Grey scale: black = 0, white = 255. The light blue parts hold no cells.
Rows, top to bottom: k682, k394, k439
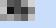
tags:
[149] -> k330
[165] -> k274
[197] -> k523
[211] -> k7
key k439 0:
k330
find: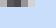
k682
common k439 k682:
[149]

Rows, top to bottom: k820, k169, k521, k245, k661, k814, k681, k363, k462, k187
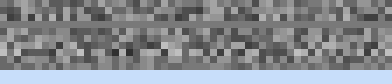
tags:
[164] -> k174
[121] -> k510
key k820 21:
k510
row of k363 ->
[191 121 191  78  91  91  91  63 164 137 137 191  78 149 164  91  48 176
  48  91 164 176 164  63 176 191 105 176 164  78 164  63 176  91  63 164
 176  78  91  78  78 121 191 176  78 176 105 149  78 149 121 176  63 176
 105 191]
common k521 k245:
[121]

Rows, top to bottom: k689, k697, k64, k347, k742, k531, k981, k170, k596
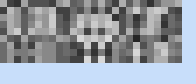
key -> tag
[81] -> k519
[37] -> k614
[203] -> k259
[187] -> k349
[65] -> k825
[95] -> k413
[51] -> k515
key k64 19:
k515
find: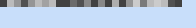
k697
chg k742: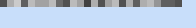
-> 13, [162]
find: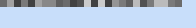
k981

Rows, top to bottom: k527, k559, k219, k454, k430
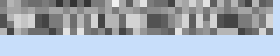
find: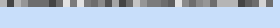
k430
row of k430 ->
[181  68 181 150 109 109 109  68 109 226 123 226 123 109 138  82 165  68
 109 196 150 123 123 109  94 226 138 109 138 150 109 181 181 181  68  94
 109 211 109]
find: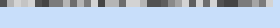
k219

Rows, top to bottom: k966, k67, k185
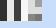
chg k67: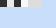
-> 2, [63]
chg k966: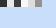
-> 5, [160]

